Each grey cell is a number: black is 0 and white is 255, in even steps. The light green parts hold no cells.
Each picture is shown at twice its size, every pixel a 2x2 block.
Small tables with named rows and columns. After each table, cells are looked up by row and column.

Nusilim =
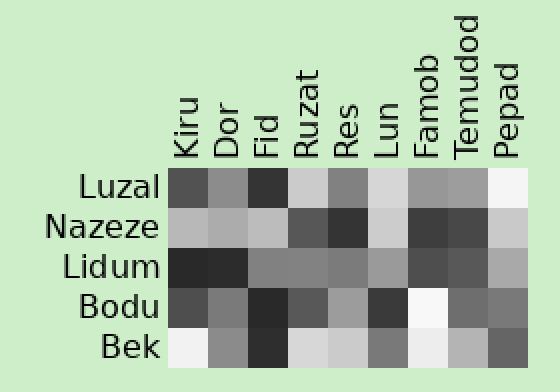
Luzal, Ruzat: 203
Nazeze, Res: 52
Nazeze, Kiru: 184
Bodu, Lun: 58
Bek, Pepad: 101
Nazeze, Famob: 62
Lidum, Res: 123
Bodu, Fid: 41
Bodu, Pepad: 121
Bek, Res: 203
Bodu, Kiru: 78
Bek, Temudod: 180
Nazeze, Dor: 172
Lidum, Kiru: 41

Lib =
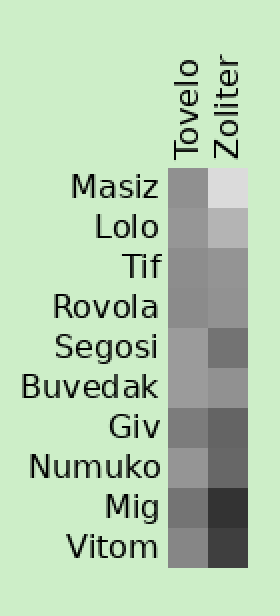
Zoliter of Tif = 148
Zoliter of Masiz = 219
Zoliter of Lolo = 180
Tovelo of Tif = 141
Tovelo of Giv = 124
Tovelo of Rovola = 139
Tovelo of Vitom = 134
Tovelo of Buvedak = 155
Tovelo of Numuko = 149
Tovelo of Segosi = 155
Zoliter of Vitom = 63

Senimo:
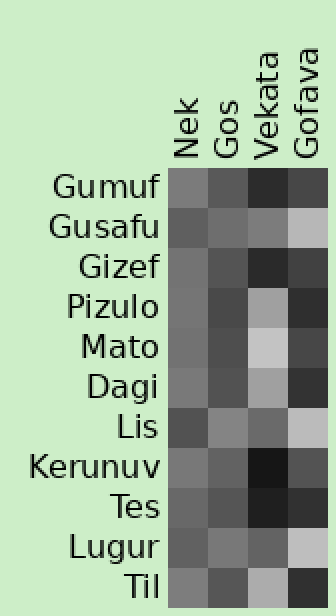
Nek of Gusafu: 95
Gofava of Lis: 187
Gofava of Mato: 71
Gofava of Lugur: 190
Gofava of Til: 48
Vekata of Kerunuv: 22
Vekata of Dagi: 160
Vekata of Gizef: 42
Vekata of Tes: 31
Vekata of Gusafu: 124
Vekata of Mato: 195
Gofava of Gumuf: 71
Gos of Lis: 132
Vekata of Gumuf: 44

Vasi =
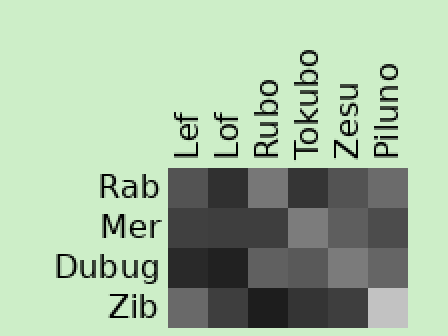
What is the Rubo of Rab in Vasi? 119
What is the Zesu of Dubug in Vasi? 123
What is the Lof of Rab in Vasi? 48
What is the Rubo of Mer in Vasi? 62
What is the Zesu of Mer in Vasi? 94
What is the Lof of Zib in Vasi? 62
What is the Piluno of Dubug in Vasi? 101
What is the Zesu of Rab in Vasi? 83
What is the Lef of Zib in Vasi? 105
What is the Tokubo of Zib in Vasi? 52
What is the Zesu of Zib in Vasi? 62
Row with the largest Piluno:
Zib

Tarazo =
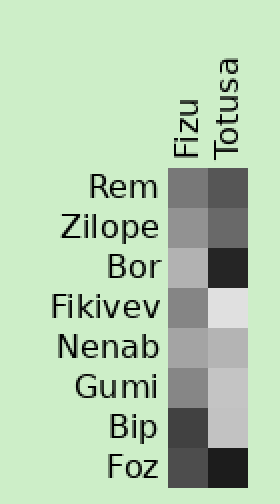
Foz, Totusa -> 28
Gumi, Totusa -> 196
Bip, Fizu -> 65
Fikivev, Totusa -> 224
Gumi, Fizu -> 134
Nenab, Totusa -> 180
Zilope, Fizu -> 146
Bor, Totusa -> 37
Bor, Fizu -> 178
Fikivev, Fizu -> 133
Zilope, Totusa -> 105
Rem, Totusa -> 86
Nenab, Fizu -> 164
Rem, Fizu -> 120
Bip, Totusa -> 194
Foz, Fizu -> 77
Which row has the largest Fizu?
Bor

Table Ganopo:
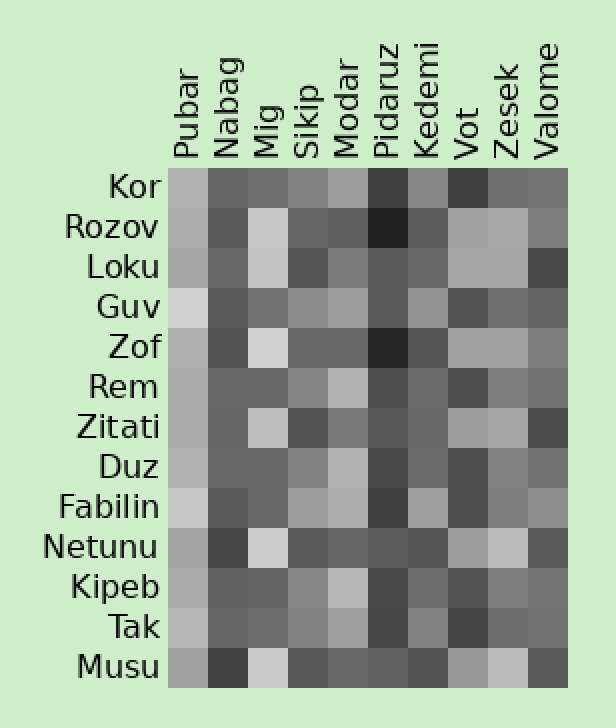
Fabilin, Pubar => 199
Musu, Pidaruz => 97
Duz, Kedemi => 107
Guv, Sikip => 140
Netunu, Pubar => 164
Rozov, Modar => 94
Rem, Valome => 114
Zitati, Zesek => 165

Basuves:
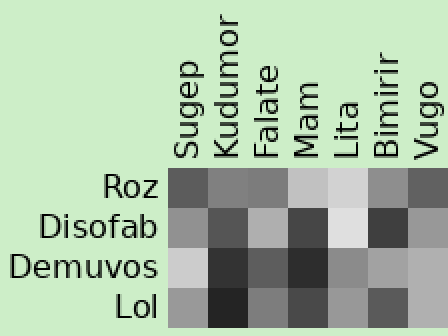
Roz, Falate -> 124
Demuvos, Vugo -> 176
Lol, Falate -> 125
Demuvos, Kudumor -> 51
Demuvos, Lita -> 139
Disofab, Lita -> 223
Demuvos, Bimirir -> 162
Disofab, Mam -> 70
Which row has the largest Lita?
Disofab

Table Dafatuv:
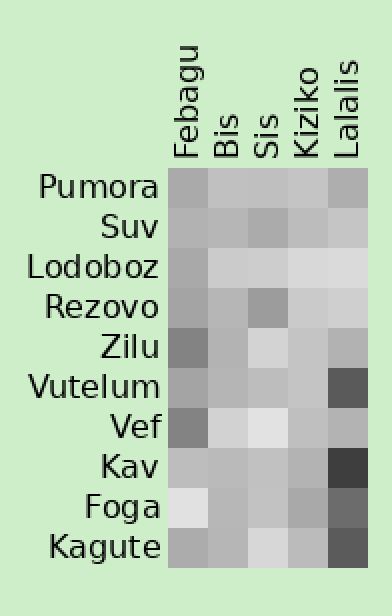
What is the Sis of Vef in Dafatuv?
226
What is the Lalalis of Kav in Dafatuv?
62
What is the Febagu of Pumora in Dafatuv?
170
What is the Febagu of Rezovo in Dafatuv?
164
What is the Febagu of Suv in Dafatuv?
178
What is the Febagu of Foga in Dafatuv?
225
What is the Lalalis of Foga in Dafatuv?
108
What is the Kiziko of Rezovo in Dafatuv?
202
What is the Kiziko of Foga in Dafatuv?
169
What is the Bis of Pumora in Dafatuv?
192
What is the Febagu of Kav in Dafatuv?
189
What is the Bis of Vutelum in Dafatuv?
181
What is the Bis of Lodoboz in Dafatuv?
203
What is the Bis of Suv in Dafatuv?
182
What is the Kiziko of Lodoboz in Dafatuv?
216
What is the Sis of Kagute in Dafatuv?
215
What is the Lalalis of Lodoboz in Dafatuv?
218
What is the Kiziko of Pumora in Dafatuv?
196

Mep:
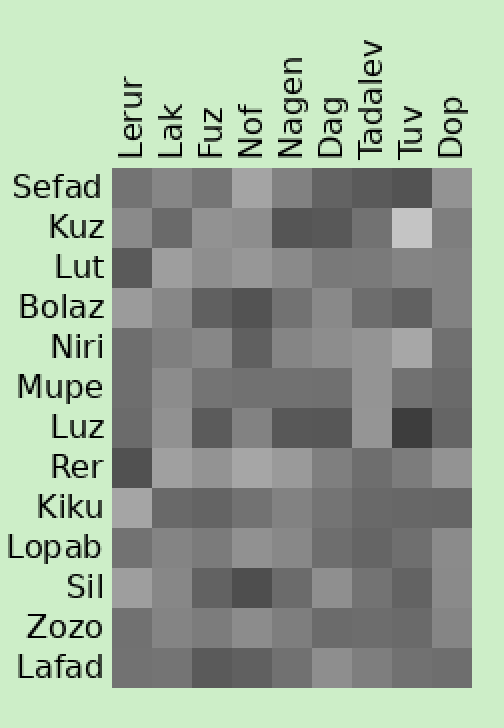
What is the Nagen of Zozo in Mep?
126
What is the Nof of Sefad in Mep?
164
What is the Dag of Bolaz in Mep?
137
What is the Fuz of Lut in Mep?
142
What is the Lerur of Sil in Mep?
158
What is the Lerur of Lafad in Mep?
114
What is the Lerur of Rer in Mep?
81
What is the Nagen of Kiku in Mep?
130
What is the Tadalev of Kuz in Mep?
114
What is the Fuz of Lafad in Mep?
90
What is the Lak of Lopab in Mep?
132
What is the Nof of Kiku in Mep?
114
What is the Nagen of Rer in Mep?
154
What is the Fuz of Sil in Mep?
98
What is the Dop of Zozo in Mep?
133
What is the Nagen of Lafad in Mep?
113
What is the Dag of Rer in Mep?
127
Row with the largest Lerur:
Kiku

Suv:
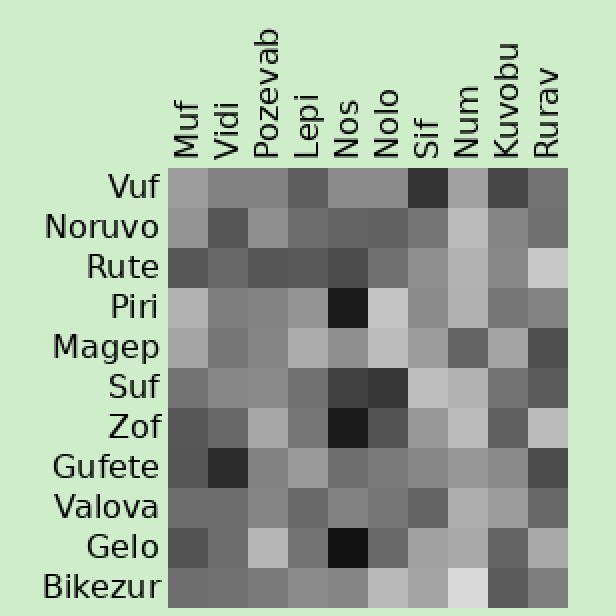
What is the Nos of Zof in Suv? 28
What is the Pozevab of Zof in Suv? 167
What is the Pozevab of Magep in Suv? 133
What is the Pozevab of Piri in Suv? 131
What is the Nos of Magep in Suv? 141
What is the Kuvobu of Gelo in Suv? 101
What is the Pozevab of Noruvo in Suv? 142
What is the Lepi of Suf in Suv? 113
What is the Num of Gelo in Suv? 169
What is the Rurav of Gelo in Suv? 169
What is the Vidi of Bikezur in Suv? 113
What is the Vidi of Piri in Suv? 127
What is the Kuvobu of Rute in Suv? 136
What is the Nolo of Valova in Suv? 118
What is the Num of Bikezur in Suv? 216
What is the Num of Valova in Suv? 173
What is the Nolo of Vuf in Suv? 139
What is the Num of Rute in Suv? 178
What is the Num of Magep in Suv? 99
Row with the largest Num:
Bikezur

